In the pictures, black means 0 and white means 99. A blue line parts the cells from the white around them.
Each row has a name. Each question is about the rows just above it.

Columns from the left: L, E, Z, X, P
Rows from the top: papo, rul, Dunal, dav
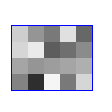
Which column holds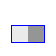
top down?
E
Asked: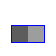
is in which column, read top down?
Z
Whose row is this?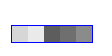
rul

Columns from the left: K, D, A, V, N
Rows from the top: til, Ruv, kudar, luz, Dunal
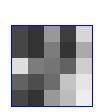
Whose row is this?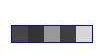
til
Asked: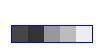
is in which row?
Dunal
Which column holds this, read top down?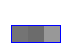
A

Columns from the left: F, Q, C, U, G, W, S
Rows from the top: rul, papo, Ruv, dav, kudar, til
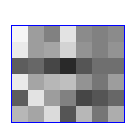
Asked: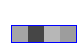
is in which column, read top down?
C
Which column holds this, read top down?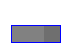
W
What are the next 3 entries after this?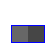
[16 33 43]
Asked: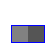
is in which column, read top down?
U
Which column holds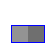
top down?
S
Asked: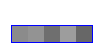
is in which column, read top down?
S
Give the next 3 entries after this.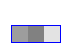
[54 50 54]

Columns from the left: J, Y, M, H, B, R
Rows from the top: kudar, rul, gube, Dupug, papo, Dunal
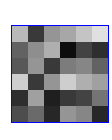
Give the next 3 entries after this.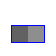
[68  5 26]
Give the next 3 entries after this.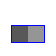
[22 48 52]
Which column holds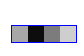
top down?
H
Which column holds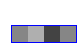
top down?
B
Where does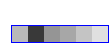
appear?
kudar
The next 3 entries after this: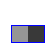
[48 52 38]

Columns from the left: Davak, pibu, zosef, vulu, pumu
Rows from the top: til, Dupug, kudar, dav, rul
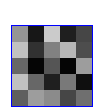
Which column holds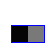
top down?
vulu
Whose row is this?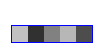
Dupug
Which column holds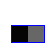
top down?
pibu

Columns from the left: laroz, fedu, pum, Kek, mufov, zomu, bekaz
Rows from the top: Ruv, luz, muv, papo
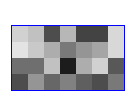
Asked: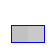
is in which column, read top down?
fedu
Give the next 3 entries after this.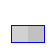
[30 71 26]
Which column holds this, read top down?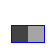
zomu
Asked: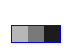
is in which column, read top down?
Kek

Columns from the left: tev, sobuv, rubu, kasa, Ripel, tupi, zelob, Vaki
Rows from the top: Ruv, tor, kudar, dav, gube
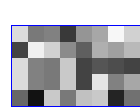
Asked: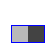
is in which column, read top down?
Vaki
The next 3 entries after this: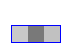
[78 14 44]
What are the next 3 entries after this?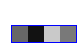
[75 78 14]
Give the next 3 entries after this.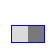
[50 22 58]
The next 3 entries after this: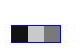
[75 78 14]
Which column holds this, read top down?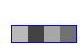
Vaki
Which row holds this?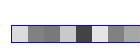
dav

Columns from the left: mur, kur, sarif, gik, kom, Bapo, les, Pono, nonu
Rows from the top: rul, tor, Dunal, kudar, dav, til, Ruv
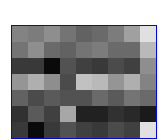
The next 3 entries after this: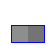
[38 41 48]
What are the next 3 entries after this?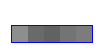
[41 41 72]
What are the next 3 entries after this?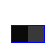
[32 25 22]
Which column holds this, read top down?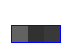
mur
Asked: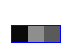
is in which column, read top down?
sarif
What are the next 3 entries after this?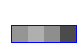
[75 72 58]

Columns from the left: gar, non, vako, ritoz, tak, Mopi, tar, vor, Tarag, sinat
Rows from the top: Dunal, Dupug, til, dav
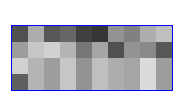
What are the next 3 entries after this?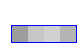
[46 64 31]
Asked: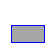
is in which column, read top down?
vor
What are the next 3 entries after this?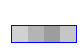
[57 74 67]

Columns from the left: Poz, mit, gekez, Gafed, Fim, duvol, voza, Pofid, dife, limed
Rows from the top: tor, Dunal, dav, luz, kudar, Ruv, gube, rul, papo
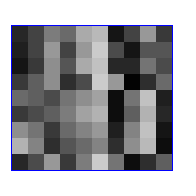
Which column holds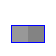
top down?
duvol
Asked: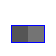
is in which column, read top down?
dife
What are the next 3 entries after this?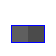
[45 55 63]

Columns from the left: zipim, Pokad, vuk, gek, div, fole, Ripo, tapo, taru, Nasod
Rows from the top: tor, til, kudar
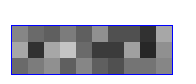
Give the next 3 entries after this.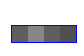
[45 45 52]
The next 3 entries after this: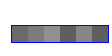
[31 45 45]

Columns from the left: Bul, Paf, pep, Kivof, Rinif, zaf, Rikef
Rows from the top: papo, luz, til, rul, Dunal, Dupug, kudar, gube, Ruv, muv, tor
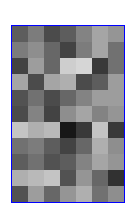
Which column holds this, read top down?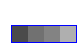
Paf
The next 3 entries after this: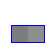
[40 26 48]
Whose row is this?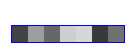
til
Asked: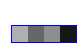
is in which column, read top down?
Kivof
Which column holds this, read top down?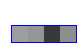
Rikef
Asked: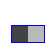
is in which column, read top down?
pep

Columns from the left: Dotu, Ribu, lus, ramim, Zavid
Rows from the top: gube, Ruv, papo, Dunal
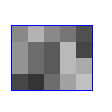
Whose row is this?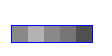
gube
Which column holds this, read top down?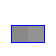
Dotu
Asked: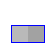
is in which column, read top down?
ramim
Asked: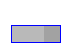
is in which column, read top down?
ramim

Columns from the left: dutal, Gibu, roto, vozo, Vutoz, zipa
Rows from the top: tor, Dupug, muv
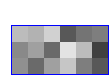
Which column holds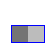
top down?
Vutoz
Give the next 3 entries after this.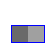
[77 49 34]

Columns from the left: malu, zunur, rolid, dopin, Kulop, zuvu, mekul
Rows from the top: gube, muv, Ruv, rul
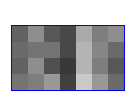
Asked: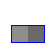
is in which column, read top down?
mekul
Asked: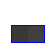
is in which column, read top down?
dopin
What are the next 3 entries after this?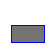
[28 70 52]
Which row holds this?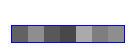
gube
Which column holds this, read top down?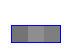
zunur
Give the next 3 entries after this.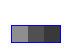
[70 49 34]

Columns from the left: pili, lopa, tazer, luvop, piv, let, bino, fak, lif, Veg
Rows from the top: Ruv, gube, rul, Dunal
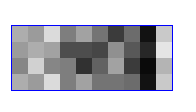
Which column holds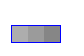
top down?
pili
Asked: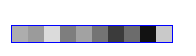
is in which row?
Ruv
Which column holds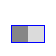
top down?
tazer

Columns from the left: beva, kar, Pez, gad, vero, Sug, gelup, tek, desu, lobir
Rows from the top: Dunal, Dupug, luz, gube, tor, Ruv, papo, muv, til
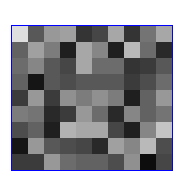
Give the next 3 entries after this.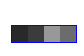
[16 52 38]
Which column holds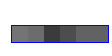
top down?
desu
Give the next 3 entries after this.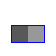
[62 20 27]
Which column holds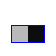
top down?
desu
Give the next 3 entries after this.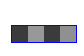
[48 56 48]
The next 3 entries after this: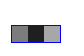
[52 12 72]
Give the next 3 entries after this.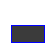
[59 42 38]

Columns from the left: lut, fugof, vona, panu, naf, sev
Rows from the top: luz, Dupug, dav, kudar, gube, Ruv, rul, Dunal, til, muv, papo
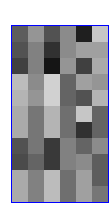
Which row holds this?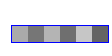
Ruv
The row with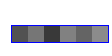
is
Dunal
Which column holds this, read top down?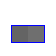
panu
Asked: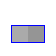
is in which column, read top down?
sev
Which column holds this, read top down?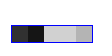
vona

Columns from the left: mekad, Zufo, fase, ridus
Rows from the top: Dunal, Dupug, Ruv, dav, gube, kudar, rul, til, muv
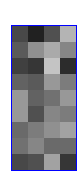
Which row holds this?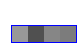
kudar
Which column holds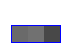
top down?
mekad

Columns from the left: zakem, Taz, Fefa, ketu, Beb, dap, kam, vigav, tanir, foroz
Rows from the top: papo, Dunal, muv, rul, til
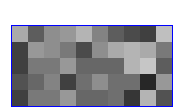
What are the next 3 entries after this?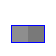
[29 55 66]
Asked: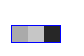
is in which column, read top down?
tanir
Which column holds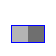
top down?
vigav
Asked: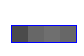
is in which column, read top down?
Beb
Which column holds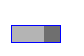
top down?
vigav

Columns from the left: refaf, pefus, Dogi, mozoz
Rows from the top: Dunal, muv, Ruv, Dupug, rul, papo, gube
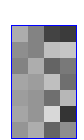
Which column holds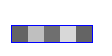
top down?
Dogi
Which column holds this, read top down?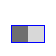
Dogi
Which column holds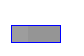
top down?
pefus
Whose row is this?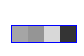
papo
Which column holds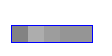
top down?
pefus
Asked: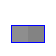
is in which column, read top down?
refaf
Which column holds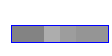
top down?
pefus

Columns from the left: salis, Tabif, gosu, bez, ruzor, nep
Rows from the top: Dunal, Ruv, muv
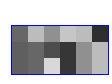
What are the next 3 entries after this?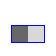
[21 56 73]
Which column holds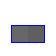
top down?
salis
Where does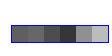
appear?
Ruv
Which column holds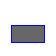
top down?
Tabif
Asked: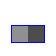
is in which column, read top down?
gosu

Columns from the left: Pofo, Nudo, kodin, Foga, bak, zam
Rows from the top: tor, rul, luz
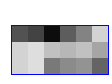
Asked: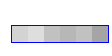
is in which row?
rul
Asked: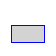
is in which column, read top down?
Pofo

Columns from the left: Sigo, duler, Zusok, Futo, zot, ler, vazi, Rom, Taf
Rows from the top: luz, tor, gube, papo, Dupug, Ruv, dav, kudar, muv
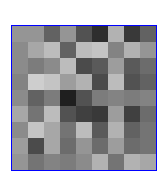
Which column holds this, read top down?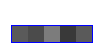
ler
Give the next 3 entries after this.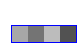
[25 22 61]
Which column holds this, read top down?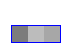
Zusok
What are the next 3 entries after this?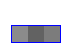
[12 32 48]
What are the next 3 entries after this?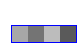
[69 38 45]

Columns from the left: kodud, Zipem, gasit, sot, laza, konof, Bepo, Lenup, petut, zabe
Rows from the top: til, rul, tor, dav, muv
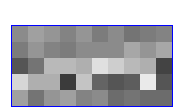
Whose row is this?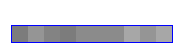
rul
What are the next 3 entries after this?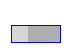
[23 76 39]
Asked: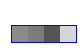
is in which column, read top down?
kodud
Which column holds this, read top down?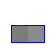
konof
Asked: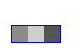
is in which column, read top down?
Bepo

